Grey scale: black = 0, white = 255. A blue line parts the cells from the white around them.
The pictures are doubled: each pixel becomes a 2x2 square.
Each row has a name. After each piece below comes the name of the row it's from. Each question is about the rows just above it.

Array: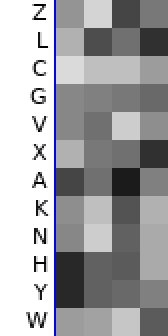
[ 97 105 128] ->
Y
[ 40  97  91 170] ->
H
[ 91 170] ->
H
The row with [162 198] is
W

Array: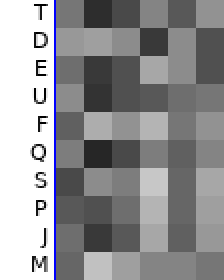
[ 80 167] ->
E
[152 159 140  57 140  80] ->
D

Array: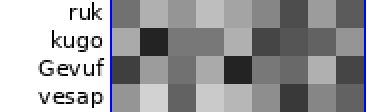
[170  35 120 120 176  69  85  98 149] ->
kugo
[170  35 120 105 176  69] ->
Gevuf
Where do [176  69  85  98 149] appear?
kugo

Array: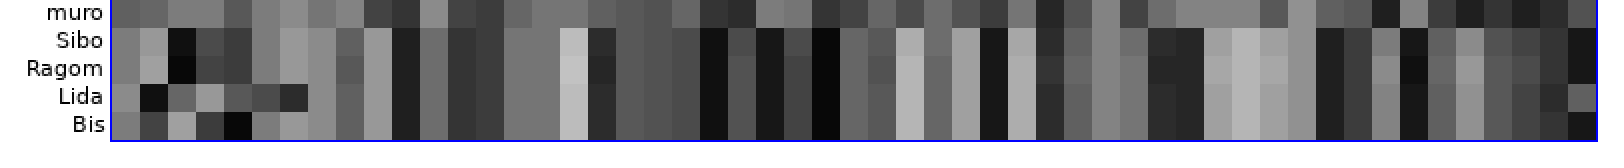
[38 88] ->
Ragom
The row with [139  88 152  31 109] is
Ragom
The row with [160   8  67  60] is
Ragom
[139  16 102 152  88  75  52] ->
Ragom
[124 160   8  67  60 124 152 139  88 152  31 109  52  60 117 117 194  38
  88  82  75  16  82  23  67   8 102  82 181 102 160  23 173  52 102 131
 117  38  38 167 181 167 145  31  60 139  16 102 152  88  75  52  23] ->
Ragom
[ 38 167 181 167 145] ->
Ragom

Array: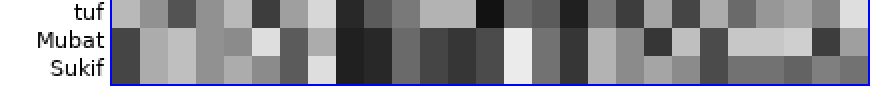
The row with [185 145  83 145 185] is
tuf
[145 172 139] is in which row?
Sukif
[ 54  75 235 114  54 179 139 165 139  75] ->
Sukif
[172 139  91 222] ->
Sukif
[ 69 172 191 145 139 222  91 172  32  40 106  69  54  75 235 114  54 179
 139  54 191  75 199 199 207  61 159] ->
Mubat

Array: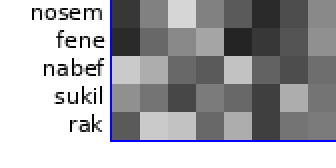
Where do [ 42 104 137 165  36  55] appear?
fene
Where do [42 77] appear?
nosem
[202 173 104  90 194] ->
nabef
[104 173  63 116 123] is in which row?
rak
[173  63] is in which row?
rak
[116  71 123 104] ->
sukil

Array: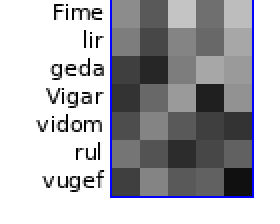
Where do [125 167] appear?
geda
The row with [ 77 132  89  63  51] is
vidom
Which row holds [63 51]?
vidom
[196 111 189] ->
Fime

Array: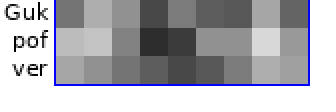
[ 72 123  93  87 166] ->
Guk
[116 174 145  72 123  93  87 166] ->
Guk
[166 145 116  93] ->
ver
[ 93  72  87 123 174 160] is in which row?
ver

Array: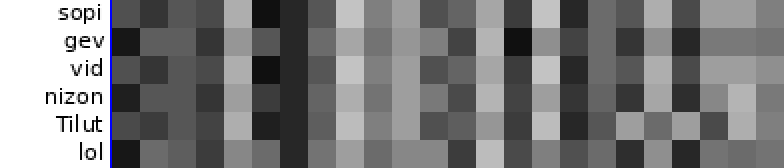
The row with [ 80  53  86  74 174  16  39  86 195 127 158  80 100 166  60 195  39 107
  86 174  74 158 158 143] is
vid
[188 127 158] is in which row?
Tilut
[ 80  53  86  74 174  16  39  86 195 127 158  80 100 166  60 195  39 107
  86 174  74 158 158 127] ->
sopi

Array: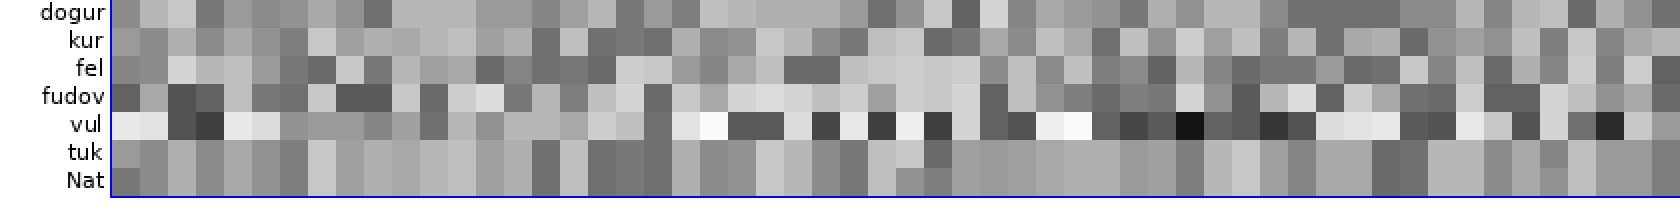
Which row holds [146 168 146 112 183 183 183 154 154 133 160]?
dogur
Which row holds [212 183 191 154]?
fel
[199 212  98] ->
fudov
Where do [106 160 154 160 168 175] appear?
tuk
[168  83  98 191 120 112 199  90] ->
fudov
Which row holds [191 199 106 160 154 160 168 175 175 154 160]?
tuk

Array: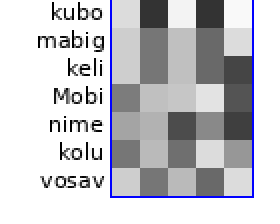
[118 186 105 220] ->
vosav
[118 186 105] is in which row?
vosav
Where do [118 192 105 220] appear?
mabig
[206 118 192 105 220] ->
mabig

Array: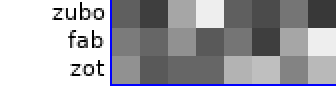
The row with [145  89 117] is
fab
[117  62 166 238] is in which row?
fab

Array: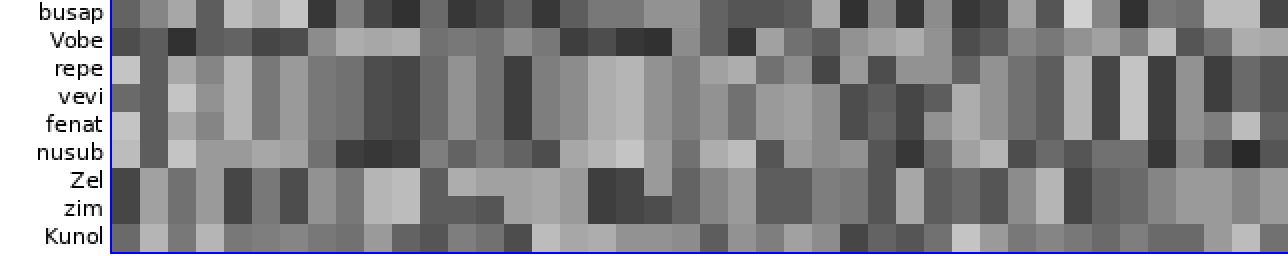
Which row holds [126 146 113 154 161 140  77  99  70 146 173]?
fenat
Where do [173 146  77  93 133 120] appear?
Vobe
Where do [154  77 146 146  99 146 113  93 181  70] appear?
repe
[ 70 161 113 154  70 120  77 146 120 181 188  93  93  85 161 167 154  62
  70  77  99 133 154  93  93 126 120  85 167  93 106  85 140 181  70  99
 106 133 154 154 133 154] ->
zim
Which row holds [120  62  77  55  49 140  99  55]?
Vobe
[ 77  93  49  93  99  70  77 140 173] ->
Vobe

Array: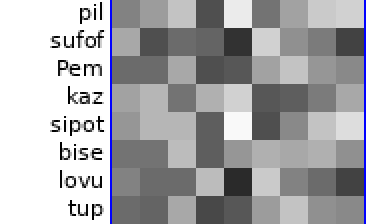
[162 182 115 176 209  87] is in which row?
kaz
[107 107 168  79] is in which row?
Pem
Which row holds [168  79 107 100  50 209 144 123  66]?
sufof
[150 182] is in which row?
sipot
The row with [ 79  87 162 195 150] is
Pem

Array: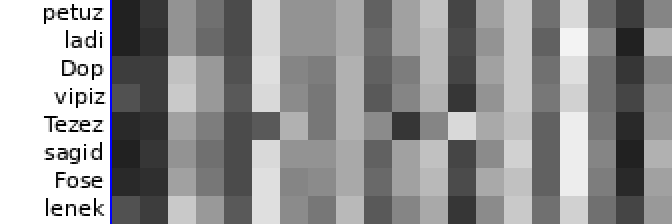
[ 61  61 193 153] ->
Dop
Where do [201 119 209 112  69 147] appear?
vipiz
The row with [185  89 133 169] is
lenek
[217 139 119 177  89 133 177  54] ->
vipiz
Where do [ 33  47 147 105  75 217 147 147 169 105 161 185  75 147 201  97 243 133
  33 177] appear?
ladi

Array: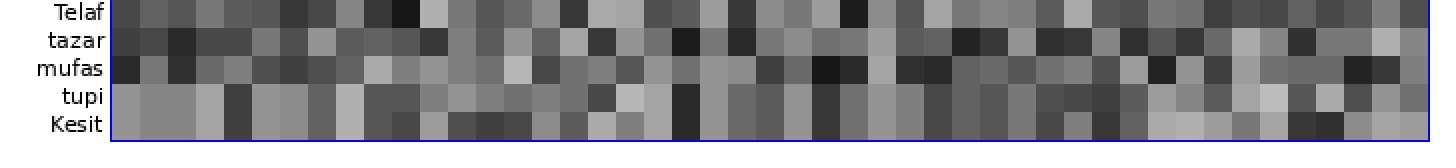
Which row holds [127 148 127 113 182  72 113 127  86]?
mufas
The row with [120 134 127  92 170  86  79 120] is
Telaf
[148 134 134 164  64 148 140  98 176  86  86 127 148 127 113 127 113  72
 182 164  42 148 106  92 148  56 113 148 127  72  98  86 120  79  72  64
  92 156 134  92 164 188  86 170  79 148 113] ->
tupi
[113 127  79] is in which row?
mufas
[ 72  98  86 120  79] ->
tupi
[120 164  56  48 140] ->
Kesit
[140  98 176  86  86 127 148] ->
tupi

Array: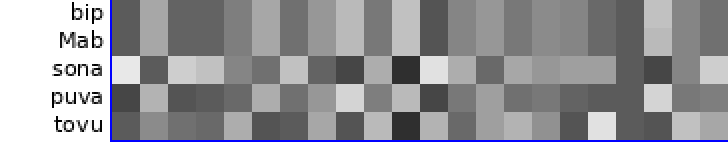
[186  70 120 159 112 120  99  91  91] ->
puva
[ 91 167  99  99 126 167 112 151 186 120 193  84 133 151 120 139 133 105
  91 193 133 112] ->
bip
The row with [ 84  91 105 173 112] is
puva

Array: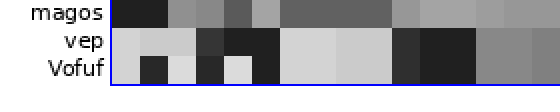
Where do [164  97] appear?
magos
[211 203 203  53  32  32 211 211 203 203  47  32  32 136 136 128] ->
vep
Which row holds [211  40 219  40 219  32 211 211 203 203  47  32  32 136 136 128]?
Vofuf

